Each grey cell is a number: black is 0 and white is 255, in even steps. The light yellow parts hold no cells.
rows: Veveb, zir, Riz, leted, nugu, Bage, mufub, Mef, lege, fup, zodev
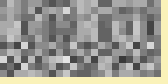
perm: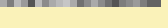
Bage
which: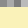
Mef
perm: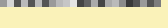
lege
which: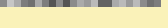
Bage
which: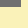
nugu

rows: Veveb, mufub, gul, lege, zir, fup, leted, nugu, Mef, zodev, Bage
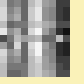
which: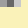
mufub
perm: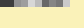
Veveb
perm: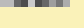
Bage
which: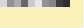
gul

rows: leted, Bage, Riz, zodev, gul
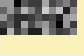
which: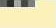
zodev
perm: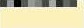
zodev
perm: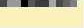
leted
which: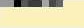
leted
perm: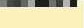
gul
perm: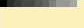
zodev
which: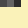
zodev

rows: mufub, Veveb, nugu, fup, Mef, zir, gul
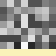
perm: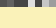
fup
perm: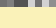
mufub
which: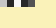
gul

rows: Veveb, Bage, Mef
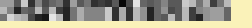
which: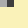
Veveb
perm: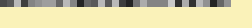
Bage
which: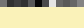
Veveb
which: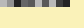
Mef
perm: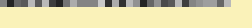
Bage

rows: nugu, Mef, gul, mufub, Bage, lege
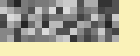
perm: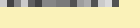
gul
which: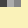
mufub
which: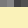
Mef
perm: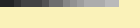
mufub
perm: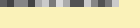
Bage
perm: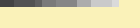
Bage
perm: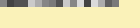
Mef

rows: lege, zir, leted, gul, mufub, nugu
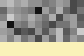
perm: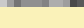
leted
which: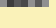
mufub
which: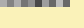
nugu
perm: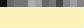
gul
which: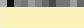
gul
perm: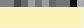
gul

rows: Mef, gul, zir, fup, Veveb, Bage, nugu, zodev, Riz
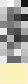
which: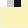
Mef
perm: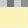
gul
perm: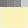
fup

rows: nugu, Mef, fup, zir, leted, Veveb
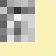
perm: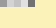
Veveb
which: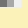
fup

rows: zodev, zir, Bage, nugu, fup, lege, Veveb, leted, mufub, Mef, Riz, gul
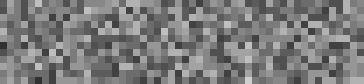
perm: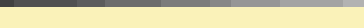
Bage
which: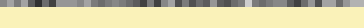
gul
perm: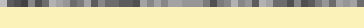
leted
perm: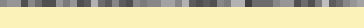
Mef
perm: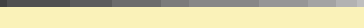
zodev
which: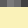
zir

